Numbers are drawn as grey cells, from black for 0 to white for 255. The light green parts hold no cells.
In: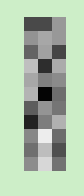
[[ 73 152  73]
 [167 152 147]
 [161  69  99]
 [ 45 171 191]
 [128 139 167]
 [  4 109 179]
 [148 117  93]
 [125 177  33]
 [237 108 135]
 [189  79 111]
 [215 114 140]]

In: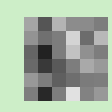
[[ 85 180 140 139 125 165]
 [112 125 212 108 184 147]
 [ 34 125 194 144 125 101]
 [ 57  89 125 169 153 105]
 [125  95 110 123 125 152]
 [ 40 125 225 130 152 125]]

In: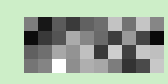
[[ 23  91  58  97 110 195 115 197 134 125]
 [ 57  84 171 134 106  62 153  69   9  12]
 [111 167 147 192  57 206  65 198 191  96]
 [132 254 142 175 167 125  51  74 200 117]]

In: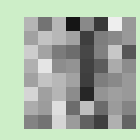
[[115 182  21 137  56 238 152 181]
 [195 183 162  62 126 137 153 161]
 [163 123 109  71 129 199  86 205]
 [229 141 147  65  92 171 140 176]
 [195 183 162  62 126 137 153 161]
 [160 181 140  38 148 159 153 213]
 [156 222 108 191 107 155 132 172]
 [115 213 155  97  63 176  99 131]]

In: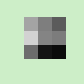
[[126  91 164]
 [132 124 210]
 [ 20  11 108]]

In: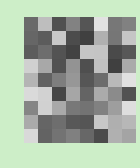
[[190  80 130  85 226 119 129 106]
 [ 92 200  76  64 176 118 197 102]
 [109  83  66 197 196  74  87  92]
 [168  81 147  79 193  64 170 208]
 [ 98 126 151  86 108 185 225 180]
 [210  70 166 100 171 139  82 218]
 [209 169 120 115 129 158 222 133]
 [101 110  88  85 199 175 183 170]
 [ 99 115 128 103  75 176 164 217]]
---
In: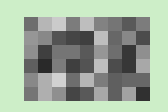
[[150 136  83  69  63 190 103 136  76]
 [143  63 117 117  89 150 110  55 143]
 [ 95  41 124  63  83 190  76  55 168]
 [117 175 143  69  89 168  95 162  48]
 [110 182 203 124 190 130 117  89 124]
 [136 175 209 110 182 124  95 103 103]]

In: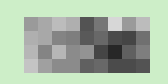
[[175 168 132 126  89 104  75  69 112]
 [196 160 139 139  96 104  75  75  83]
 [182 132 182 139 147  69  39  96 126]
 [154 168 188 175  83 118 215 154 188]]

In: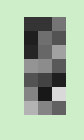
[[ 83  67  31]
 [ 31 111  83]
 [148 140  89]
 [179 132  97]
 [ 52  52 117]
 [ 38 103 161]
 [132  24 217]]

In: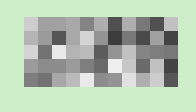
[[180 155  86 168 212 148  60 120  74 161  68]
 [155 140 140 155 126 106 239 199 106 193  68]
 [205 161 161 168 132 174  80 174 120  80 193]
 [126 114 168 187 233 140 148 225 174 205  86]
 [212 114 233 180 187  92 148 193 132 126 120]]

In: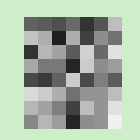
[[195 174  30 174  65 141 113]
 [ 97  91  79 105  51  85 189]
 [ 73  58  97 203  73 127  91]
 [168 120 120  37 203 141 156]
 [182 162 127  65 189 148 225]
 [134 182 156  37 141 148 240]
 [ 51 182 162  91 209 105 225]
 [217 203 174 113 148 148 189]]

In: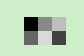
[[101 217  65]
 [  4 136 190]]

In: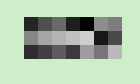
[[ 45  65  92  59 157 119 186]
 [ 37  79 105  30   3 141 126]
 [134 165 179 192 207  24  73]]

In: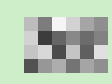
[[196 216  75 196  95 224]
 [210  60 101 136 108 130]
 [ 82 151 173 116 165 143]
 [188 124 245 210 165 143]]

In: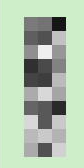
[[122 115  22]
 [101  88  42]
 [ 48  74 130]
 [143 239 150]
 [171 216 165]
 [186 201 179]
 [ 68  62 186]
 [ 95  81 193]
 [216  88 201]
 [171  81 209]]
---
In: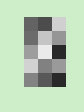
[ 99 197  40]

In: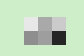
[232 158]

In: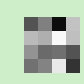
[ 83 175 112  51]

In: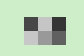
[ 71 153]

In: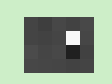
[68 66 72 66]

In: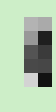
[179  31]

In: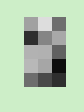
[161 133  97]

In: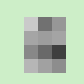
[202 157  63]

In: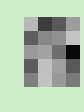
[184 136 110  88]
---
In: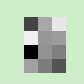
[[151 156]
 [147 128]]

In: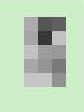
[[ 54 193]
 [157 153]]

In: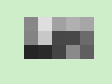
[[200  71]
 [ 42  68]]

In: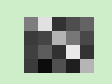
[[ 68 179]
 [ 92  49]]

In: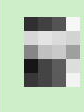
[[227 219]
 [192 201]]

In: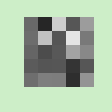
[[193  85]
 [ 76  88]]

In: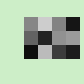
[[ 35 145]
 [187  60]]

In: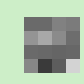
[[168 139]
 [104 101]]
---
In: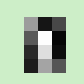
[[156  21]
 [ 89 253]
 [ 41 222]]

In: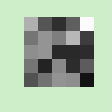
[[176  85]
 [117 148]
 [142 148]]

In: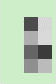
[[ 76 215]
 [174 217]
 [101  59]]

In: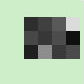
[[ 46  64]
 [ 71  55]
 [ 31 141]]

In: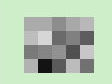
[[171 171]
 [189 214]
 [122 133]]

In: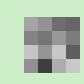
[[164 146]
 [131 118]
 [197 148]]

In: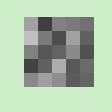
[[162  63]
 [192 123]
 [129  87]]
